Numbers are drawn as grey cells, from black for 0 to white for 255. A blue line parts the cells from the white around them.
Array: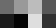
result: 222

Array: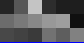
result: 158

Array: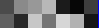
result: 178

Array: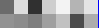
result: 75

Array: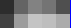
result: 190

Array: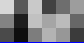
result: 187
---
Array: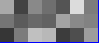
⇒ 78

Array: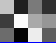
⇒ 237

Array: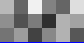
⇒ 178

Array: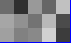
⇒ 209

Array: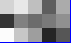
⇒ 37

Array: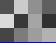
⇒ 157

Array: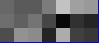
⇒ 64
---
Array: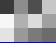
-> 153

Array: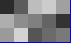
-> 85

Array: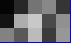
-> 187

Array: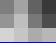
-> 197

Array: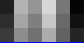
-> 172

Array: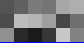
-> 55

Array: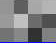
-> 136
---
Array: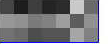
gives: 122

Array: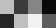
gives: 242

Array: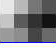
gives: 49

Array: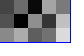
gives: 143

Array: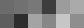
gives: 164

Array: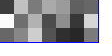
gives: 178

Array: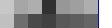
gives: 73

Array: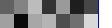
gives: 167

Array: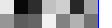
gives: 101

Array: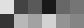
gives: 162
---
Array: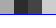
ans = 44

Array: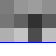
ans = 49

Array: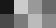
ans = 23

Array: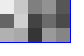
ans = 53

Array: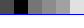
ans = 2

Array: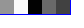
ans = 2
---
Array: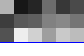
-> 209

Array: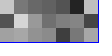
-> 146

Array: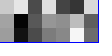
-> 75

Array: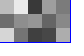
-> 64

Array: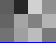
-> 188

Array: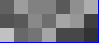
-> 116
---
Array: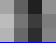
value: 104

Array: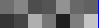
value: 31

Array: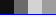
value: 106

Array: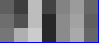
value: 139

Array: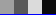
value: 89

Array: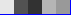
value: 50
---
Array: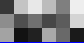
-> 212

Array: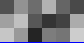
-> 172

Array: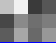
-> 125

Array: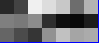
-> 28

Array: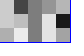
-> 25

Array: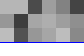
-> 143

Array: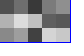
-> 88
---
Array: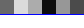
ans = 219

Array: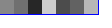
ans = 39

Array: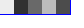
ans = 237

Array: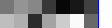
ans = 43

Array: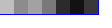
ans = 162

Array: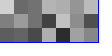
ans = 73

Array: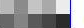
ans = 104

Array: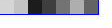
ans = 28

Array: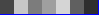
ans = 124

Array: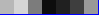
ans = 124
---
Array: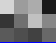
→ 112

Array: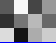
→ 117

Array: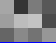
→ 188

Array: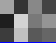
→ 211

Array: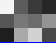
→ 120

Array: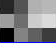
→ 110

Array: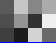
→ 148
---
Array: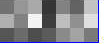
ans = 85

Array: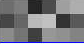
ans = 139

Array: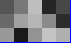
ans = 153

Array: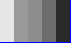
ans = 230

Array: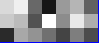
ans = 42

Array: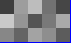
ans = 135
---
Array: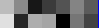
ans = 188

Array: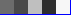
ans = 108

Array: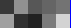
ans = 56

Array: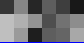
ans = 54

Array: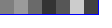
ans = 127

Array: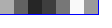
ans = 174

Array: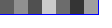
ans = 95
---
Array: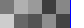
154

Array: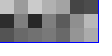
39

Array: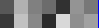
128

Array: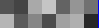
169

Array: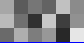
48

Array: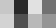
225
